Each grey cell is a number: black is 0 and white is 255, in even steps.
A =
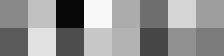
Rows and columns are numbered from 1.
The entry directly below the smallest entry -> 77
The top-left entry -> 137
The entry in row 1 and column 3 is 8
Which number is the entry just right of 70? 144
